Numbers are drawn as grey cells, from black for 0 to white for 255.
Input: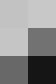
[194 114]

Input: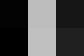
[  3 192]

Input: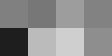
[128 187]

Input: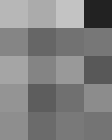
[183 102 153 140]

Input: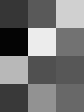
[ 54 236  87]

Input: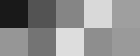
[ 25 116]

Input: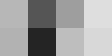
[183  36]

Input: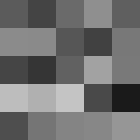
[ 91 138  97  73 150]
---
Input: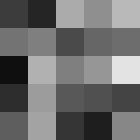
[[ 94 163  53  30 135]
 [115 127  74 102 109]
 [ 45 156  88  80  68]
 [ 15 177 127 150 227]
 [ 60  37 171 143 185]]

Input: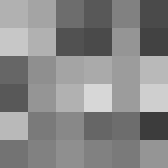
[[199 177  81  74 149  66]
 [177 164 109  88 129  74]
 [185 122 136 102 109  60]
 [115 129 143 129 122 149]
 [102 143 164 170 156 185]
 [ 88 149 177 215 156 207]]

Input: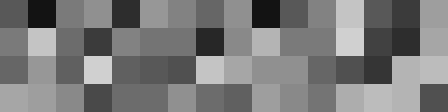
[[102 151  96 208  96  88  80 196 166 144 144 102  80  53 180 188]
 [122 196 108  59 130 116 116  39 137 180 122 122 208  65  45 166]
 [ 88  19 122 144  45 151 130 102 144  19  88 130 196  88  59 158]
 [166 158 137  73 108 108 144 108  96 158 137 116 173 188 180  80]]

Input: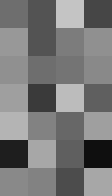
[[137 130  76 167]
 [ 30 167  95  15]
 [180 130 103 159]
 [144 110 116 137]
 [152  83 124 144]
 [159  58 188  95]
 [110  83 196  70]]

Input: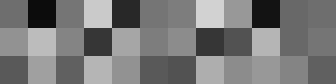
[[ 89 160  96 181 146  89  82 174 140 152 132  96]
 [110  12 117 202  40 117 125 210 152  19 104 110]
 [146 188 132  54 166 125 140  54  82 181 104 117]]

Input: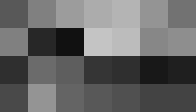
[[128  39  17 196 188 135 142]
 [ 47 107  94  53  47  24  31]
 [ 73 148 100  88  80  67  67]
 [ 88 128 156 172 180 148 114]]

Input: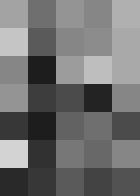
[[148  61  75  35 134]
 [ 41  55  90  67  82]
 [ 55  29  98 111  75]
 [211  49 119 104 134]
 [197  90 134 140 169]
 [163 111 148 134 176]
 [134  29 156 190 169]]
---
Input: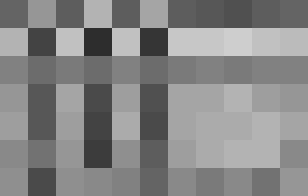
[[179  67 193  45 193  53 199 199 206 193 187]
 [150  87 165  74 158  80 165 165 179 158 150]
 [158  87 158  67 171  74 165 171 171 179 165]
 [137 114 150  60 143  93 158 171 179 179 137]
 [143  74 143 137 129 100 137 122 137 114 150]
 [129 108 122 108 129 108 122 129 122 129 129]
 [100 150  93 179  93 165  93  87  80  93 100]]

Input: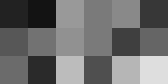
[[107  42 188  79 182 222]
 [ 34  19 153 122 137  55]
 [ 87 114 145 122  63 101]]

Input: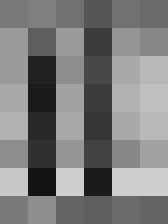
[[199  19 206  27 206 206]
 [177  40 169  54 169 184]
 [169  27 162  60 177 191]
 [155  94 155  60 149 135]
 [142  48 149  66 135 162]
 [155  33 142  72 169 184]
 [121 127 113  86 113 106]
 [121 142 100  94 106 100]]

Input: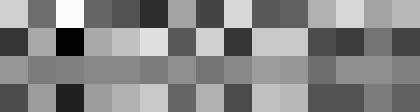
[[208 109 251 101  82  45 163  68 215  88  95 177 215 163 184]
 [150 123 129 135 135 123 143 116 135 157 150 109 143 143 129]
 [ 75 157  32 157 177 200 101 177  75 192 184  82  82 123  95]
 [ 53 169   2 169 192 223  88 208  53 200 200  75  60 116  68]]

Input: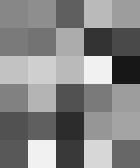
[[194 207 186 241  23]
 [122 115 172  51  73]
 [135 142  95 186 157]
 [129 180  81 122 157]
 [ 88 241  57 215 103]
 [ 81  95  44 150 164]]

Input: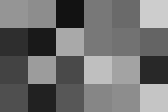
[[ 46  25 169 120 114 100]
 [ 79  33  87 134 141 197]
 [ 67 156  73 191 163  40]
 [149 141  18 120 106 205]]

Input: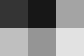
[[191 149 226]
 [ 52  23 164]]

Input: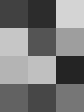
[[ 65  44 212]
 [198  84 158]
 [ 98  71 118]
 [180 192  36]]

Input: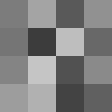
[[117  60 190 104]
 [124 164  89 145]
 [132 197  81 138]
 [157 177  67  96]]
